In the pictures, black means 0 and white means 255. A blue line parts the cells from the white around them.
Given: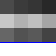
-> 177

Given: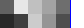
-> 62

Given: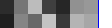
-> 133

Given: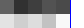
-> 207

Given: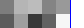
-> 159

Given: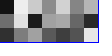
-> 224

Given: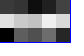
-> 202
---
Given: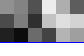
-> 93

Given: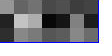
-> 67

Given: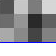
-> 214

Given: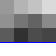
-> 218

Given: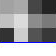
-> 36

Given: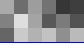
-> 62

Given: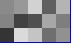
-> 180

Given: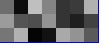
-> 177

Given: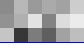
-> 205
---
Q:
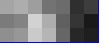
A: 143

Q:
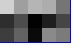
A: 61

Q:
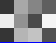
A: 53

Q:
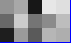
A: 30

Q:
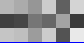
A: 197

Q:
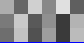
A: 110

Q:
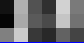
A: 128

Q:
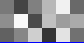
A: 97

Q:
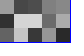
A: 99
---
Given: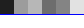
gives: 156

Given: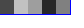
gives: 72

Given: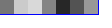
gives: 217

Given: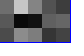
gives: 75

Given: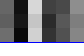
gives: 9

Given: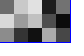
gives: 140

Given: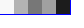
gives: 248

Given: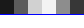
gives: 91
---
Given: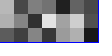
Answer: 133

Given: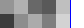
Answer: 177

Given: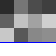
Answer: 194

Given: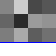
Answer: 42

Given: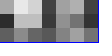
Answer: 191

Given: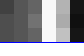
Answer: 86

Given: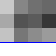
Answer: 83

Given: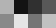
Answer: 19
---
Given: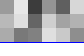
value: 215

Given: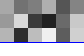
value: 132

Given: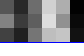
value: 2

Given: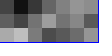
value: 141

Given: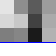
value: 156

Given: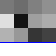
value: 144

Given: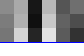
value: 111
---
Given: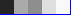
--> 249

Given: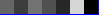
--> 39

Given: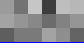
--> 190

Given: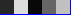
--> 192

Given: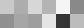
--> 245

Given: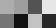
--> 117

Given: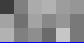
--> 157

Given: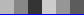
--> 150

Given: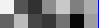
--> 200
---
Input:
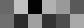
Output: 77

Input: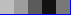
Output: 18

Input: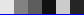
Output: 203

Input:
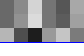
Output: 197

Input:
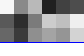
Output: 149

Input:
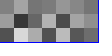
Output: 87

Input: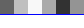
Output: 50

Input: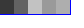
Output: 154
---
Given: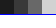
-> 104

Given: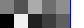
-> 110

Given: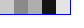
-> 20

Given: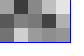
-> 191

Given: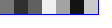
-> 19

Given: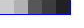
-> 60

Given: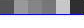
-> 199

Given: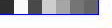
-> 117

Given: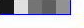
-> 94

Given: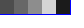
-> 213
